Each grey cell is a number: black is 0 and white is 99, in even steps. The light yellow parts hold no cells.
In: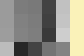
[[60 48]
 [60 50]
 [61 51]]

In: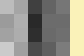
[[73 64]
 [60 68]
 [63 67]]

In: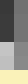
[[22 44]
 [23 45]
 [23 45]]

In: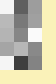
[[95 37]
 [72 47]
 [70 52]]

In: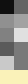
[[ 6 39]
 [56 63]
 [50 87]]

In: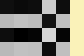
[[ 6  4]
 [72 75]
 [ 5  0]]

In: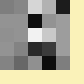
[[49 52]
 [57 57]
 [56 57]]
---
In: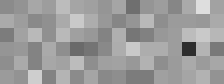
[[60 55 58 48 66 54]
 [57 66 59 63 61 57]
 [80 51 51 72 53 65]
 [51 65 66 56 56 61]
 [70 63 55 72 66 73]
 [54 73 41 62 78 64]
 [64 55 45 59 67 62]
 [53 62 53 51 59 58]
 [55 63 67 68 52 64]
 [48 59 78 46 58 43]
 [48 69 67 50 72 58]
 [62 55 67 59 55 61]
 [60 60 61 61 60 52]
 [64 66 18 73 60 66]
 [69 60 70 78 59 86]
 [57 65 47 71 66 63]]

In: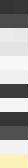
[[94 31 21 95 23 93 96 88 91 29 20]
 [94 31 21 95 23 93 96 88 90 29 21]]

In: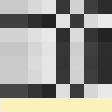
[[27 79 79 77 82 25 78]
 [27 79 79 77 82 25 78]
 [20 84 85 83 87 18 84]
 [15 89 89 88 90 14 88]
 [86 21 20 21 18 88 21]
 [23 81 82 80 85 22 81]
 [83 24 23 25 20 84 24]
 [90 17 17 18 14 91 17]]

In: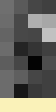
[[42 42 36 42 39 42 43]
 [ 9 37 27 14 28 28 35]
 [22 27  1 20 27 68 27]
 [25 25 30 25 75 65 25]]

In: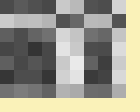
[[44 21 37 27 37 79 29]
 [48 30 28 30 30 73 35]
 [45 30 33 20 39 74 31]
 [38 21 28 28 44 70 28]
 [69 81 78 88 83 32 78]
 [66 88 91 78 76 40 72]
 [42 23 38 30 44 72 32]
 [41 26 24 29 40 71 30]
 [67 84 79 85 76 32 82]]

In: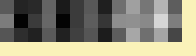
[[33 48 35]
 [18  1 14]
 [13 23 16]
 [35 40 39]
 [13  1 10]
 [25 23 23]
 [33 36 34]
 [11 21 12]
 [36 55 43]
 [65 56 62]
 [43 53 46]
 [64 83 70]
 [27 49 36]]

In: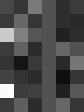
[[23 98 26 20 23 79 22 28]
 [37 23 20  8 38 50 40 21]
 [17 25 17 22 17 33 21 47]
 [32 32 32 32 32 32 32 32]
 [40 13  6 16 40 13 18 18]
 [21 34 21 46 32 18 16 23]]
